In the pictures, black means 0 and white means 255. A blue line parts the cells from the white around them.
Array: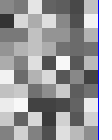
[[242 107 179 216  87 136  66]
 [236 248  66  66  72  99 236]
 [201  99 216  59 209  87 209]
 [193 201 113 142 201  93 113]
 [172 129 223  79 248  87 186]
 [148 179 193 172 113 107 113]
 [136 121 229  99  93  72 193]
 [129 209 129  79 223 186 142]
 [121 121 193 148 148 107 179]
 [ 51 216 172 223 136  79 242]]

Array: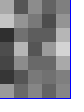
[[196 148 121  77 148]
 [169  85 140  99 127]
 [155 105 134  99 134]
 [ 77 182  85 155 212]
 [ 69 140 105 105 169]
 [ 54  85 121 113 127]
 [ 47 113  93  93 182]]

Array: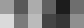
[[218 123 187  68  54 143]
 [157  88 172  96  28 110]]

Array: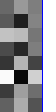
[[250   9 208]
 [194 187 118]
 [104 153 126]
 [ 97 172  83]
 [ 90  31 132]
 [ 75  39 126]
 [ 59 159 110]
 [ 53 180  67]]

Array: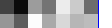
[[150  93 252 169 216 182 188]
 [ 66  11 156 116 236 203 108]]

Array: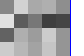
[[225  92 119  63  69]
 [204 183 163 197 149]
 [135 210 169 175 142]
 [ 98 175 156 204 149]]
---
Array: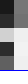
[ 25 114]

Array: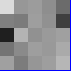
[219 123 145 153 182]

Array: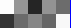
[253 107]

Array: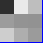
[ 46 147 155]

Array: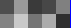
[ 78 201]

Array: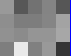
[153 125 149 153]

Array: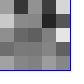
[159 138  95 133 134]
